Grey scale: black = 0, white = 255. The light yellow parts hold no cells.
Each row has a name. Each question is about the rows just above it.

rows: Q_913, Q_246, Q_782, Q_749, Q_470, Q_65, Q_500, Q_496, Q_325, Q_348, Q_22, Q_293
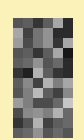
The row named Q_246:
[167  65 116 146  43  43]
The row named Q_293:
[ 94 105 146  85 105  85]
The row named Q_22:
[ 53  85 178  65  94 105]
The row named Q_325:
[156 127  76  76 105 198]
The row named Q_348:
[ 76 137 146 127 178 105]

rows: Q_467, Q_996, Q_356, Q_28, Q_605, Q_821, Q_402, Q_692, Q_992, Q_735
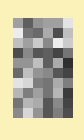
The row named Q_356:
[191 160 203 137 237 203]
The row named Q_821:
[106 191 148 137  86  68]
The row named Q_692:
[182 126 160 117 182  59]
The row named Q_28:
[ 77 137  86  95  68 117]

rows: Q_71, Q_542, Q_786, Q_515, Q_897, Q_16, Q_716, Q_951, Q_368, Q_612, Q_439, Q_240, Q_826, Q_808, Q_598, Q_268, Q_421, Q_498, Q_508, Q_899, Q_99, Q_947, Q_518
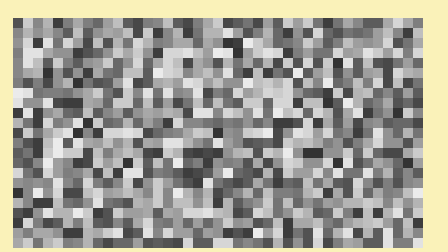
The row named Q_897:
[135 226 191  92 203 126  92 146 158 203 104 146 214 104 168 214 191  72
 168 146  82 180 116 168 104 180  72 203  82 214  82 203  51 226  92 191
  82  72 116 158 104]
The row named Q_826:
[126  82  61 191 235  92 226 168 158 191 146 180  82 168 158 226 226 180
 146 116 226 158 135  82  92 104  72 203 180 191 168 126 146  82 126 168
 214 146 146  82 158]
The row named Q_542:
[135 180 146 168 135  92 191  92 146 168 158 191  72 203  61 135 180  61
 116 180 180 226 158  82 126 180 104  61 146  82 214 104  82 116 104 116
 158 191 135  61 191]
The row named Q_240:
[ 72 203 116 168 203 226  51 135  61 214 214 226 214  72 104 126 135 168
 203 191  51 146 135 203 214 235  72 146 226 214 158 214 116 135  61 116
 226 146 104 180 116]
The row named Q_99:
[ 61 214 126  72  92 180 126 191  92  82 135  92 168 214 126 116 158 104
 158 104 146 203 146 158  82 104 191  61 168 168 191 126 104 158 180 191
 203 158 104 191  61]

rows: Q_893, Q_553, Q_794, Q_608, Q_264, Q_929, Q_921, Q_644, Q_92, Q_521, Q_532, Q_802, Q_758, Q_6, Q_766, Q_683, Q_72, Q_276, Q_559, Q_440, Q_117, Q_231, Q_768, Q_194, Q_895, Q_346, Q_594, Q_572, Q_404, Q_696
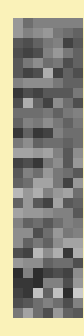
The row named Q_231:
[141 141  78 110 152 120 129]
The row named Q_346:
[ 45 129  45  66  78  66 141]
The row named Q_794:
[ 88  78  98 120 129  66  88]
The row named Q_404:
[ 78  88 110 129 110  78 129]
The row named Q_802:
[ 55  98  55  66 129 110 110]

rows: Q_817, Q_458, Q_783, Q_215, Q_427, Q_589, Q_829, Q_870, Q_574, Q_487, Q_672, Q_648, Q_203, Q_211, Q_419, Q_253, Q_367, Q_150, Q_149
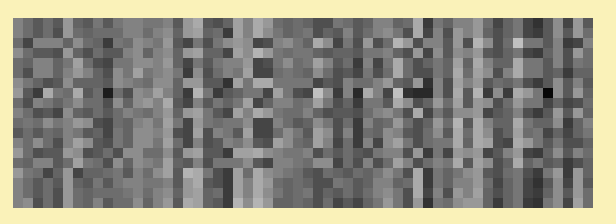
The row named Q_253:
[152 118 109  69 100 152  69 100 100 109 118  89 130 109 141 161  89 180
 170 118  79  59 161 109 170 141 130 118 109  89  79 109 100  89 109 100
 118 141 118  79 170  59 118 100 118 141 152  89  79 109 118  79  59 118
 152  59 152 100]
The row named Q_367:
[130 109  89 109  89 152 100  89 118  89 118 130 130 118 118 130  89 152
 170  89  79  59 161 130 170 152 109 100 109 100  79  79 118 109  89 100
 130 130 100 109 170  59 118 100 130 130 152 109  69 100 118  69  50  89
 141  69 152  89]
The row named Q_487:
[130 109  79  89  69 141 100  89 109  89 109 130 118 109 130 152 100 152
 161 118  89  69 161 130 170 152 118 109 109 130 100  79  89  89  79 109
 130 141 118  79 170  69 118  89 141 141 152  69  89 100 130  79  59  89
 152  89 152 100]
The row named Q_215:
[141 109  89  89  79 152 100  79 109  89  89 130 141 100 130 141 100 152
 161 100 100  69 161 141 180 152 118 109 118 118 100  89 100 100  89 118
 118 130 100  79 152  69 141  89 141 130 152  89  79 100 118  69  59 100
 130  79 152 109]
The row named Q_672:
[109 118 109 141 118 130 152 141  79  69 109 100 130 141 118 161 118  69
 152 118 109 118 118 141  69  69 130 109  89 100 141 118  79 109  59 130
 100 109 152 109  79 100 152 109 180  89 170 130 100 100 170 118 100 100
 141  59 100 130]

